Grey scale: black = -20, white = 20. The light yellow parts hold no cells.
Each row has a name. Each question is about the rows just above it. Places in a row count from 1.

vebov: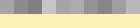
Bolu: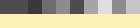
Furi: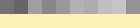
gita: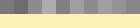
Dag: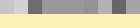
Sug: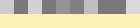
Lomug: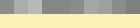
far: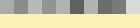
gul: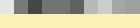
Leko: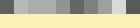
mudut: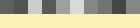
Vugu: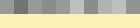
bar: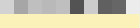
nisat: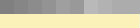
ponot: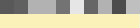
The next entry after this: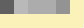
[-4]
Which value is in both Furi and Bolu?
[11]
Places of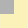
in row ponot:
3 4 8
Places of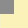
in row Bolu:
5 9
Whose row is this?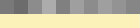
gita

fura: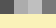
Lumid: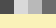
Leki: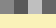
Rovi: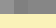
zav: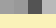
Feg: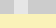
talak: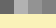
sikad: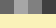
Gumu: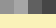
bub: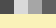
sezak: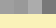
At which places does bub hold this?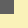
4
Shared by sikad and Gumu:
[6]
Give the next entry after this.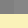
[1]
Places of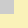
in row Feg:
1 3 4

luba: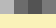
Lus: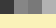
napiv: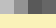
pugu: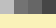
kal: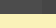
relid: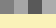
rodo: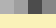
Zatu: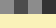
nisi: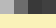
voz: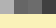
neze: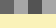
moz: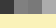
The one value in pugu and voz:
[-4]
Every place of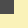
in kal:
1 2 3
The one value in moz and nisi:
[-11]
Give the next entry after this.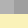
[-8]

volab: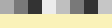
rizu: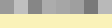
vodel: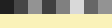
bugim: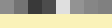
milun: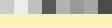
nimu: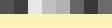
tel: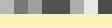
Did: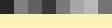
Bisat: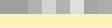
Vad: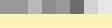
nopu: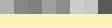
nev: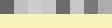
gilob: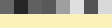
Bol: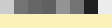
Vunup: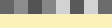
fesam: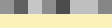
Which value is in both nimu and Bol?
[-4]
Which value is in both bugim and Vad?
[2]

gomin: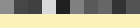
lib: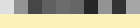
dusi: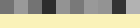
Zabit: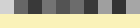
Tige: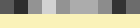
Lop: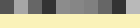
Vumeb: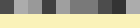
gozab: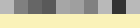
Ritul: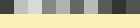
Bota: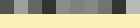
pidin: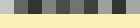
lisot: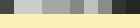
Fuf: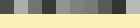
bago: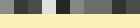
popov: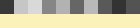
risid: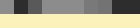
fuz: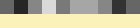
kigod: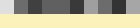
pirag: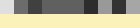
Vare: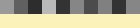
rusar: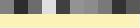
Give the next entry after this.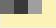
[-12]
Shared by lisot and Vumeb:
[-12]
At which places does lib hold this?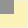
2 8
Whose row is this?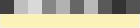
Ritul
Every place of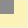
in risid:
1 4 5 6

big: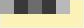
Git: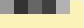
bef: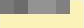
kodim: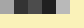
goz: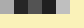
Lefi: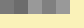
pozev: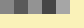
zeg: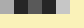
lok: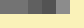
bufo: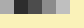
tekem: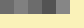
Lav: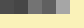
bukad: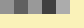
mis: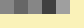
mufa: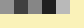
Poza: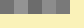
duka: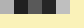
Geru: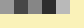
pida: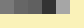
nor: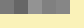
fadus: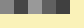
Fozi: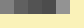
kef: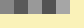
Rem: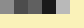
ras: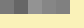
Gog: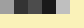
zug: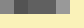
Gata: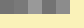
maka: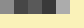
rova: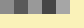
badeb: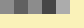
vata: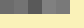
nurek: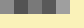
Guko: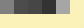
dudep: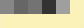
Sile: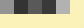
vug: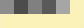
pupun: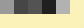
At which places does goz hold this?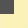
3
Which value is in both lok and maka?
[2]
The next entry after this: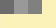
[4]
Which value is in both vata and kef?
[-6]
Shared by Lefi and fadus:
[4]

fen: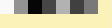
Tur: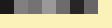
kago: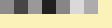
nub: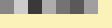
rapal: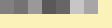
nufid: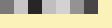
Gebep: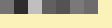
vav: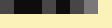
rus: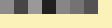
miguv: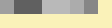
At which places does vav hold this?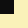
2 3 5
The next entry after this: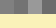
[-14]

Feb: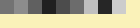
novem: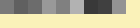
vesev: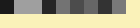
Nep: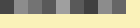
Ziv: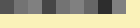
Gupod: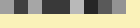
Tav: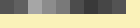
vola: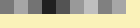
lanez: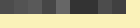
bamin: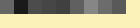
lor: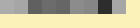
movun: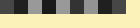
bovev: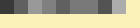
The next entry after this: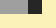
[-2]
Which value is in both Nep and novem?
[-10]
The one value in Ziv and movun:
[-9]
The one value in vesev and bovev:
[-1]

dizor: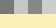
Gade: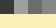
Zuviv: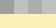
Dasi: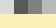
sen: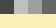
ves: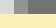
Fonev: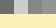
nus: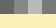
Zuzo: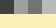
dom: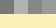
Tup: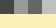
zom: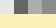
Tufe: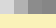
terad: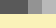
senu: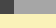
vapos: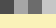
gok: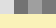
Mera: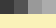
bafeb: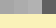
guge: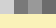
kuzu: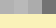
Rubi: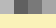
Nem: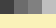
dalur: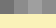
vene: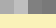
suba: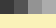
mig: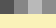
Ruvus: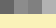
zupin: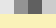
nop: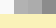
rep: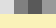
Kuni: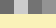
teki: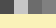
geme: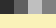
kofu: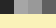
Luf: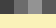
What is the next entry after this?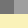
[-1]
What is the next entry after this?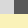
[0]

